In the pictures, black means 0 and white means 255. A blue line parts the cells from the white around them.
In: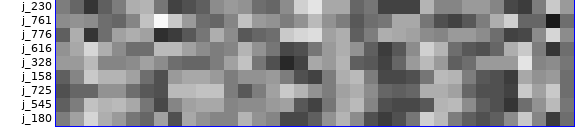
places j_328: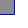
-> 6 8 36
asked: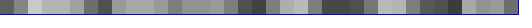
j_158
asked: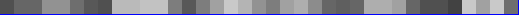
j_725
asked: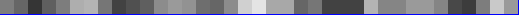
j_230

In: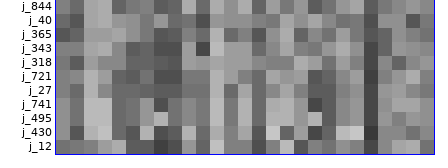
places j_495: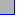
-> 8 14 16 17 19
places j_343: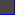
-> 11 23
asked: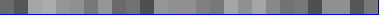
j_40
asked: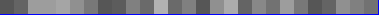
j_365
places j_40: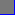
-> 7 16 22 27

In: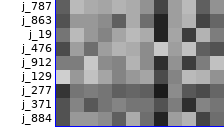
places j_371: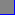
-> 2 5 11
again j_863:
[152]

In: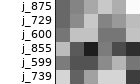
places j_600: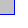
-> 2 3 6
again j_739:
[213]

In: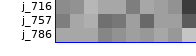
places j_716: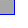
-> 4 5 7
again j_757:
[159]
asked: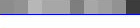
j_716
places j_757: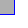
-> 3
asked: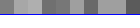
j_757

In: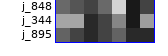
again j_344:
[165]
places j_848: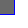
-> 1 4
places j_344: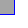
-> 1 2
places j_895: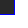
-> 3 6 7
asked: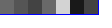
j_848
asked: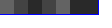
j_895

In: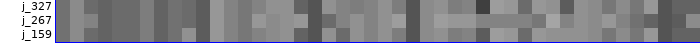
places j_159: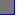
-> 14 40 42
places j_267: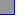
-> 12 15 18 29 30 40
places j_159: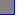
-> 13 15 23 30
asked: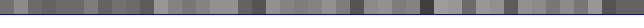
j_327
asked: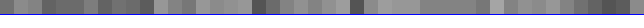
j_267

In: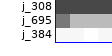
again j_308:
[72]
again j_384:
[247]
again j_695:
[187]
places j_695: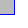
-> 2 3 4
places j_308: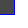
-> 1 2 3 4
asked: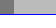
j_695
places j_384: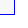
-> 1 2 4

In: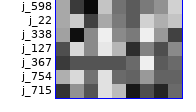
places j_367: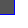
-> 2 3 4 5
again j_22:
[168]
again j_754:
[99]
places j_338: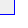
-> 4 7

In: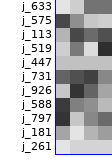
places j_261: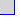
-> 2 3 4
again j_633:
[115]
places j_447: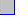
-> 1 2 3 4

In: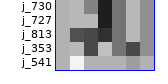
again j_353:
[72]
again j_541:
[178]
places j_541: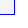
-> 2
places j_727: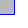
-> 2 3 6

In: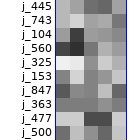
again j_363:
[125]
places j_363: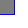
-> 1 2 3 5
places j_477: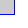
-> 1 2 5

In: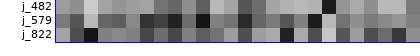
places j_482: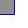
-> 2 10 23
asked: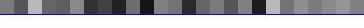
j_579
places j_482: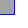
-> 4 7 13 16
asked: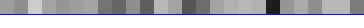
j_482

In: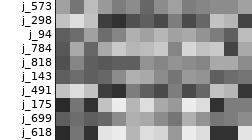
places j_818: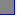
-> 2 8 11
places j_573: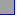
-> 1 9 14
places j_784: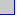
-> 5 8 12

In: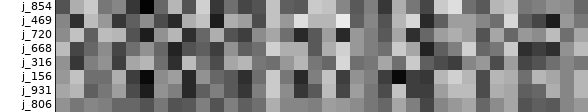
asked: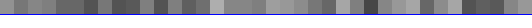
j_806
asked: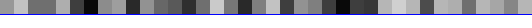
j_156
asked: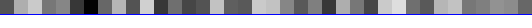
j_854
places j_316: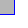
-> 7 14 18
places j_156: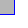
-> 28 30 32 35 38

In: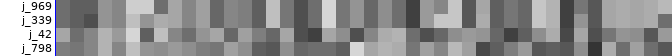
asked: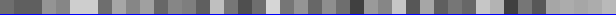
j_969
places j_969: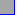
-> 9 31 40 42
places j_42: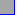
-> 1 12 17 20 38
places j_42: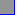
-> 11 31 41
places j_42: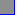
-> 21 29 35 42
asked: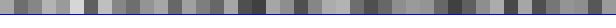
j_42

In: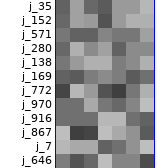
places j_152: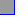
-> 3 5
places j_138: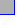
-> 3 4 7
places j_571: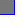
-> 1 5 6
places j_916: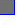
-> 1 2 3 6
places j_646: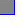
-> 5 6
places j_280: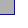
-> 2

